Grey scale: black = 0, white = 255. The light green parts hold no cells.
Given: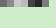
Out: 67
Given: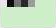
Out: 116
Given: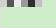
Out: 154
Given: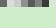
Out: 89
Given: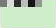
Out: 189
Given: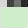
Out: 67
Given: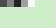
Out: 37
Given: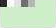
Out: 225
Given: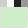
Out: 249
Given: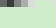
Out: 131
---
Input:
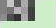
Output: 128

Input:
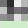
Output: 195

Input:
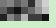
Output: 92

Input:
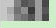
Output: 198

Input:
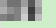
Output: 173

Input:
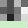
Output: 90

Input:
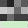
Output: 204

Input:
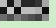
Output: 25
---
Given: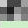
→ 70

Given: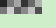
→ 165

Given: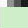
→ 81

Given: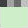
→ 106

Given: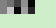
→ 65

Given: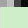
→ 67

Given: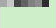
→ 71

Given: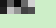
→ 6

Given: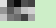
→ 9

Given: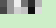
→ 237
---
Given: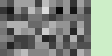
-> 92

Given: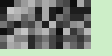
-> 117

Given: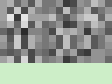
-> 176

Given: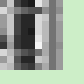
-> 170

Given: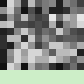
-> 230

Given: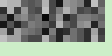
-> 98
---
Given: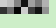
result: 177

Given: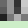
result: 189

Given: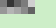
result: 207

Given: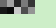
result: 53

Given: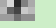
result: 185

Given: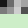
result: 163
